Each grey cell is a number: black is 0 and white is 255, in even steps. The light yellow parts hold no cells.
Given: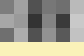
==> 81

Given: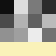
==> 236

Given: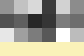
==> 124

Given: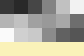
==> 201

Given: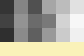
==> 95

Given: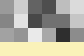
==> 234

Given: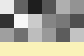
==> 189

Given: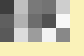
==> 156

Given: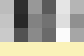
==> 138

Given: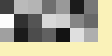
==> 76
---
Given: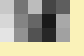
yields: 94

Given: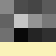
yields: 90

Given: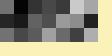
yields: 166

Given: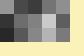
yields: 143

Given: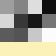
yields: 15

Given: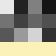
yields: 21
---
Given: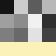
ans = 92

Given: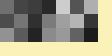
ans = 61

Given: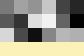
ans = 147

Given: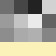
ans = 34

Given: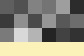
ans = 130

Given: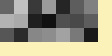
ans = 57
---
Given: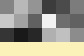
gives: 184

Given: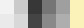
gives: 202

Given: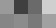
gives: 63

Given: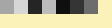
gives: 214

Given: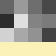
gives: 154

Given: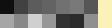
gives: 65

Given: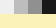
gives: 189

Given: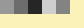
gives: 109

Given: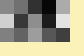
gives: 113

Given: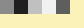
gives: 31
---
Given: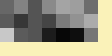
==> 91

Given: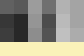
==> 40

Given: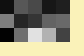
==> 111

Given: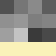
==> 195

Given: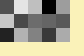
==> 178

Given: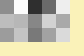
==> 196
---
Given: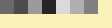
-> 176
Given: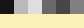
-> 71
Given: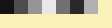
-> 41
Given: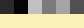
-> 164
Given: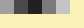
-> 122
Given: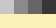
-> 102
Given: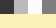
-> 251
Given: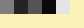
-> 10
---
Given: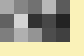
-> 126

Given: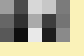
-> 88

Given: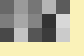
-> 72

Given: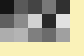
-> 173

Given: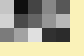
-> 123

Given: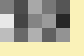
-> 189
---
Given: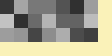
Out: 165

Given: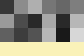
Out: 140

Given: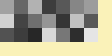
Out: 103

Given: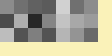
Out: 112

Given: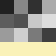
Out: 136

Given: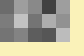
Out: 158
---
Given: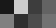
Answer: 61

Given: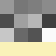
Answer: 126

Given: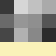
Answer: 193

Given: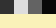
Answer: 99

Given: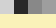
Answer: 136

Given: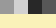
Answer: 40

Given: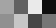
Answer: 234
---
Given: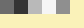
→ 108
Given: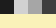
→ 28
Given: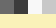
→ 106
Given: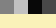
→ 129
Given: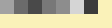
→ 162
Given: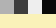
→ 178
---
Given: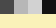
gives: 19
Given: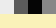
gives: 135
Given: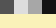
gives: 19
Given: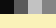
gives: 132
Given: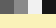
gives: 23
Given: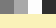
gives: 47
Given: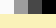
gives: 1
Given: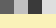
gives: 222
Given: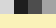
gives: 163
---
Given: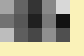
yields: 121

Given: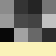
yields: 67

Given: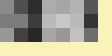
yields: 186

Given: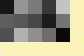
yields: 28

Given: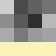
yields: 46

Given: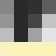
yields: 69

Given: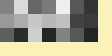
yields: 66

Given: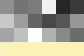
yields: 86
